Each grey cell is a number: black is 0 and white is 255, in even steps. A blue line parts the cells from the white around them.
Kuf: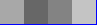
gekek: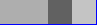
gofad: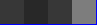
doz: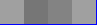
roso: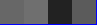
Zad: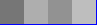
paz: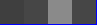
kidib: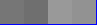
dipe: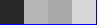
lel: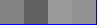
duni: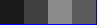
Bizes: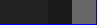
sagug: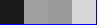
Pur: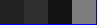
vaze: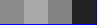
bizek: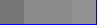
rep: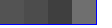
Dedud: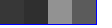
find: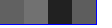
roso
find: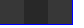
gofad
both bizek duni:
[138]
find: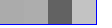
gekek
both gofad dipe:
[40]
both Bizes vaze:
[34]
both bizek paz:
[138]

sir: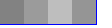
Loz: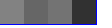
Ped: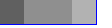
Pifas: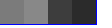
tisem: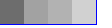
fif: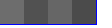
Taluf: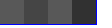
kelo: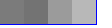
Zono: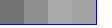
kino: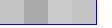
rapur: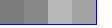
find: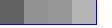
Ped
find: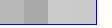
kino
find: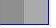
Zono

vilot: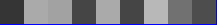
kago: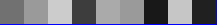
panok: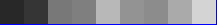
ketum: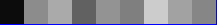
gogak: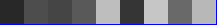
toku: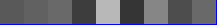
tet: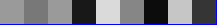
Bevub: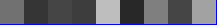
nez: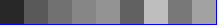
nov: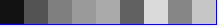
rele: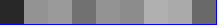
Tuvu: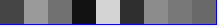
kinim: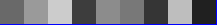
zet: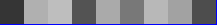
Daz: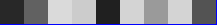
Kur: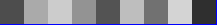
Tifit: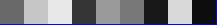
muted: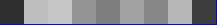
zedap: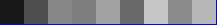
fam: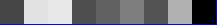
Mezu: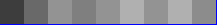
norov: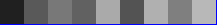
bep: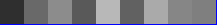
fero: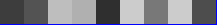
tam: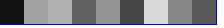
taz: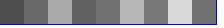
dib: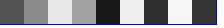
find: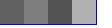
fam
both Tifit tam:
[218]

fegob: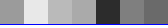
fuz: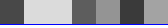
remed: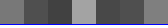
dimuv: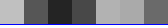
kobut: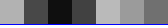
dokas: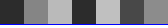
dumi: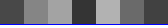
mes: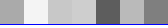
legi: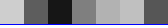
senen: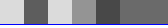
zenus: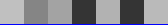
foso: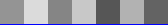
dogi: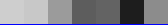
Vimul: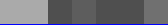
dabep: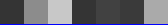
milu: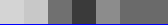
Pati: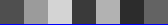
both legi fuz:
[93]
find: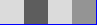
senen
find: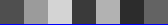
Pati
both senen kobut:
[72]
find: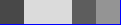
fuz
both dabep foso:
[200]

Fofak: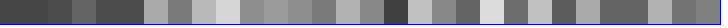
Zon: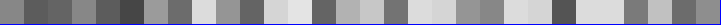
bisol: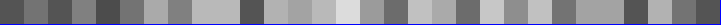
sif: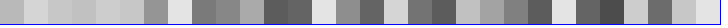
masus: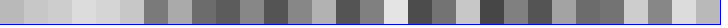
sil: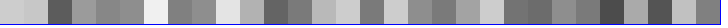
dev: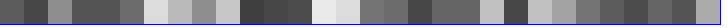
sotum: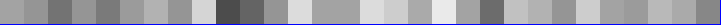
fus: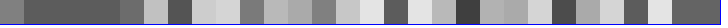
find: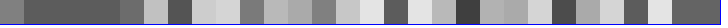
fus
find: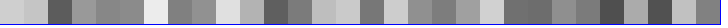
sil
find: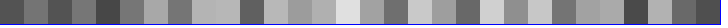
bisol

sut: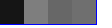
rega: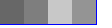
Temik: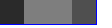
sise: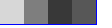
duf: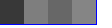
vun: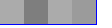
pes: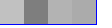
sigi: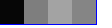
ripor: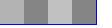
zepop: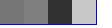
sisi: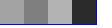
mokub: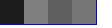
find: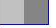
ripor
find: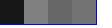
sut
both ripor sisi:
[179]
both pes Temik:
[126]
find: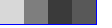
sise

